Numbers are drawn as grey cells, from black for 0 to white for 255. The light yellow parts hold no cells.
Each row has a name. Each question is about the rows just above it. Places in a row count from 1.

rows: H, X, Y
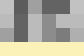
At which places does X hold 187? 1 3 5 6
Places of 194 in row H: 1 6
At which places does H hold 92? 2

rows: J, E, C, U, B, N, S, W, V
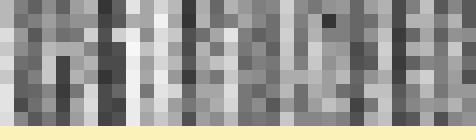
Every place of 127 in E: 3 5 17 22 25 32
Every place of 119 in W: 14 18 27
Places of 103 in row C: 26 30
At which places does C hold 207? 7 9 21
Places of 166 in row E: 11 13 18 28

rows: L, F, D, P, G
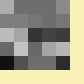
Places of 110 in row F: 4
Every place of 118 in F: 3 5
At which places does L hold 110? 2 3 4
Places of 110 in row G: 3 4

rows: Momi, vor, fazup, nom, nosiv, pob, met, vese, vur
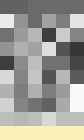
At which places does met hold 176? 1 3
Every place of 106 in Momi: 3 4 5 6
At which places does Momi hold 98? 1 2
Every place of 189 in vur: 1 3 5 6
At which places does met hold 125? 2 4

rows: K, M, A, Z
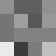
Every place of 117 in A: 1
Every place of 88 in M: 3
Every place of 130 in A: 2 3 4
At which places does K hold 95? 2 3

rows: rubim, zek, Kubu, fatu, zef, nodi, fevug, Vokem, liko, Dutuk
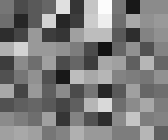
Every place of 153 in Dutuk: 7 8
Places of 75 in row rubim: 2
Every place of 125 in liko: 2 11
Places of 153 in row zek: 12

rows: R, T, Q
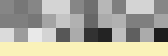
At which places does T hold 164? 4 12
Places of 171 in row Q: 6 11
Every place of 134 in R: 1 3 6 12
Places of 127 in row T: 1 2 10 11
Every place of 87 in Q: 5

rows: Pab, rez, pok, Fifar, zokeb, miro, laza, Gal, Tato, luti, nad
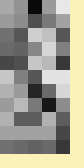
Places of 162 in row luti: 1 2 3 4
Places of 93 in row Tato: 2 3 5
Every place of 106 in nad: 2 4

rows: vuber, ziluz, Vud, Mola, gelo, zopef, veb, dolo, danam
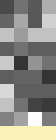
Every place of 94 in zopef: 1
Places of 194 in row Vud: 1 3 4
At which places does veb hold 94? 2 3 4
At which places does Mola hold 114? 2
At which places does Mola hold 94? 1 3 4
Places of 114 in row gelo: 4

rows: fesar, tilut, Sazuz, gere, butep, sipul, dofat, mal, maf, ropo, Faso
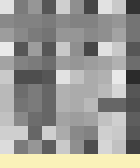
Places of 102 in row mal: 4 8 9
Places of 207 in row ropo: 1 2 4 8
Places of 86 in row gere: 2 4 10
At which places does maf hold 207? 9

